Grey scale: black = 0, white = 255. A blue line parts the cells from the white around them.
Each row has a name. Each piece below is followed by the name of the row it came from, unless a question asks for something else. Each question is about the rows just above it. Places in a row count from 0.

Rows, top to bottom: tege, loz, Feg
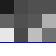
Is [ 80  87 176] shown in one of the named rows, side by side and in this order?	yes
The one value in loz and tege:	[80]
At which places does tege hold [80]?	2 3
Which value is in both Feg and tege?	[73]

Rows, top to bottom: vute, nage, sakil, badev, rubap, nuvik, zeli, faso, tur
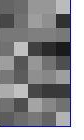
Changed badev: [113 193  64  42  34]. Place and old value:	4, [26]
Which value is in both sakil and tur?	[120]
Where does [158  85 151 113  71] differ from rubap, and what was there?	4, [78]
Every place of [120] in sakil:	0 1 4
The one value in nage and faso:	[113]
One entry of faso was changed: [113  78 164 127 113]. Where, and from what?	3, [135]

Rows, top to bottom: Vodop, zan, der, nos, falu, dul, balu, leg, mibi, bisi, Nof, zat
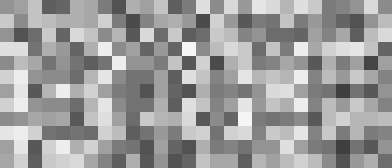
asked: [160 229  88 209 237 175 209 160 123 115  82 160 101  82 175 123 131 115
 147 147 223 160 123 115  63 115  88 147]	Nof
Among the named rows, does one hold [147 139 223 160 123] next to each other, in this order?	no
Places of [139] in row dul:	3 4 8
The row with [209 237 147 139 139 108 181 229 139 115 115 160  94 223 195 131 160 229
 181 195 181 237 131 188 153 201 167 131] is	dul
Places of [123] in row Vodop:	7 13 23

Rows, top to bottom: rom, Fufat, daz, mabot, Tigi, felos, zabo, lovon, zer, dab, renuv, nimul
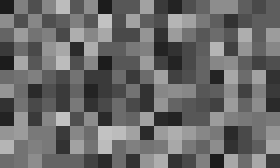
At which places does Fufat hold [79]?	1 3 8 11 17
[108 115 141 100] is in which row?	nimul
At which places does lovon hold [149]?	11
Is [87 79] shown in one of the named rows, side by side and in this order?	yes

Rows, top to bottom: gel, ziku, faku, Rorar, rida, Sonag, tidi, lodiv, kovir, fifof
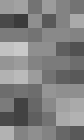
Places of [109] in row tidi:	0 2
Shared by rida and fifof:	[131]

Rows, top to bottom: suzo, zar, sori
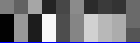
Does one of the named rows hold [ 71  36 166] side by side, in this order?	no
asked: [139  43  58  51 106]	suzo
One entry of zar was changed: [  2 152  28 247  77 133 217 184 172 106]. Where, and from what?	6, [209]
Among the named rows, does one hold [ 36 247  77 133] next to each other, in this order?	no
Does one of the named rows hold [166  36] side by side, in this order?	yes

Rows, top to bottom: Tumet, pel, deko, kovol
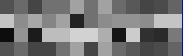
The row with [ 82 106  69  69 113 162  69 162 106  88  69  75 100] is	kovol
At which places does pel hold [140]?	1 7 10
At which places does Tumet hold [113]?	3 4 6

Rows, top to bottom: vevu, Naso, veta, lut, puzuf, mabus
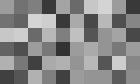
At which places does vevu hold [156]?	0 8
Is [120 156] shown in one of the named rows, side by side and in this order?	yes
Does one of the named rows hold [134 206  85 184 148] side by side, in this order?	no
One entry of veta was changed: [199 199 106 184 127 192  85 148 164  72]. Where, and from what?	1, [206]
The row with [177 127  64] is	mabus

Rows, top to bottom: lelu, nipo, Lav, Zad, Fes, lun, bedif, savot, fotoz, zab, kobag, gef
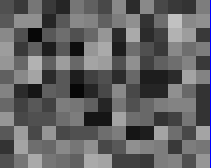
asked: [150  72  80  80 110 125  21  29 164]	zab
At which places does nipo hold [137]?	5 13
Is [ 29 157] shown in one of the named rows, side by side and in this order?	no
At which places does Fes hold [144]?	9
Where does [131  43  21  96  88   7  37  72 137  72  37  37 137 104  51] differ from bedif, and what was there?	12, [144]

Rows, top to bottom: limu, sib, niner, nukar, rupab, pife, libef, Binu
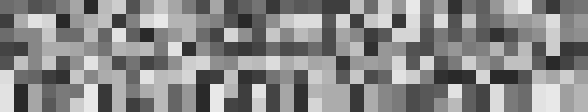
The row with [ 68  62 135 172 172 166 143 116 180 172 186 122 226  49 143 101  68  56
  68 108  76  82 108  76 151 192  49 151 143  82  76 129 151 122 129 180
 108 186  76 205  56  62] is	nukar
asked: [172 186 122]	nukar
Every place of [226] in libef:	0 18 32 38
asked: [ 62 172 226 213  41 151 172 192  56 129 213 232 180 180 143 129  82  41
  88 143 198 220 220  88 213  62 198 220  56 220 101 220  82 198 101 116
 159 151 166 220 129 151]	sib
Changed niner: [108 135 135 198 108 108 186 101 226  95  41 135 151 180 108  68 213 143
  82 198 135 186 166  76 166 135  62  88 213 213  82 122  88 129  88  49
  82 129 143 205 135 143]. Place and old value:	11, [129]

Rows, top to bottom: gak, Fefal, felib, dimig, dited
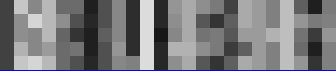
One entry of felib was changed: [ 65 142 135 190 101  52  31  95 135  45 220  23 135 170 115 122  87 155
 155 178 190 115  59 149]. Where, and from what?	3, [184]
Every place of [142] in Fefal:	1 4 12
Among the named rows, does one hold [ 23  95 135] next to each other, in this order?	no
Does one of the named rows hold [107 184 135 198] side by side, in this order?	no
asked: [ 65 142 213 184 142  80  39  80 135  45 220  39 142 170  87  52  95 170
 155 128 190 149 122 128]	Fefal
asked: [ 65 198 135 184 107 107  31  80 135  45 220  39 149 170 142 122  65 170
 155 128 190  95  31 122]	gak

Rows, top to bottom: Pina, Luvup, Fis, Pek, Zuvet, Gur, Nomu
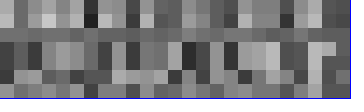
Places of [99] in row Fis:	5 7 8 11 20 22
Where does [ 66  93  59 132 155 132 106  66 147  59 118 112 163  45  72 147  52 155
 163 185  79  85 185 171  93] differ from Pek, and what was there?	5, [140]
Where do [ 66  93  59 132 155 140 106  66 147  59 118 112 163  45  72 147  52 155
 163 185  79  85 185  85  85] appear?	Zuvet
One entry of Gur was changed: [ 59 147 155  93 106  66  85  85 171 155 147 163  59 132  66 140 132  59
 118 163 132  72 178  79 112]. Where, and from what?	15, [147]
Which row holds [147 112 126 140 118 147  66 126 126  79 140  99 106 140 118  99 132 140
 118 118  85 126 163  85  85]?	Nomu
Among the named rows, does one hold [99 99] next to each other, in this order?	yes

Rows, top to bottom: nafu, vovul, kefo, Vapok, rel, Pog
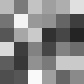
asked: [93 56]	rel
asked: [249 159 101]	Pog
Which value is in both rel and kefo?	[202]
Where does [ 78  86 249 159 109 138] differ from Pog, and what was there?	4, [101]
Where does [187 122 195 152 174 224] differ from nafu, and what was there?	3, [159]

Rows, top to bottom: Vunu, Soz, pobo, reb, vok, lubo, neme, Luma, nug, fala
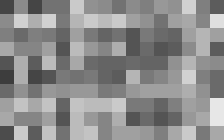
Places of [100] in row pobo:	4 7 12
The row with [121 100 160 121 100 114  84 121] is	pobo
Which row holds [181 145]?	vok
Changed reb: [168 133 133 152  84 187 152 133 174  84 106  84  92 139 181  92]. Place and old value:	3, [160]
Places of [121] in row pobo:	3 6 10
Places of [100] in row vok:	7 8 10 11
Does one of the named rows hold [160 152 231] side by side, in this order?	yes

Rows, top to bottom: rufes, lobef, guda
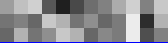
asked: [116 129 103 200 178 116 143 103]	lobef
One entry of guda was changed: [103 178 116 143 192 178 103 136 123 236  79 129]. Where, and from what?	4, [200]
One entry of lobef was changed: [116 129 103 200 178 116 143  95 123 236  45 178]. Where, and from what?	7, [103]
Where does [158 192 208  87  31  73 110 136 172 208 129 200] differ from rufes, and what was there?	7, [129]
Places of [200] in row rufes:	11
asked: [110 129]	rufes
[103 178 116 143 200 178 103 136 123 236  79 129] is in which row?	guda

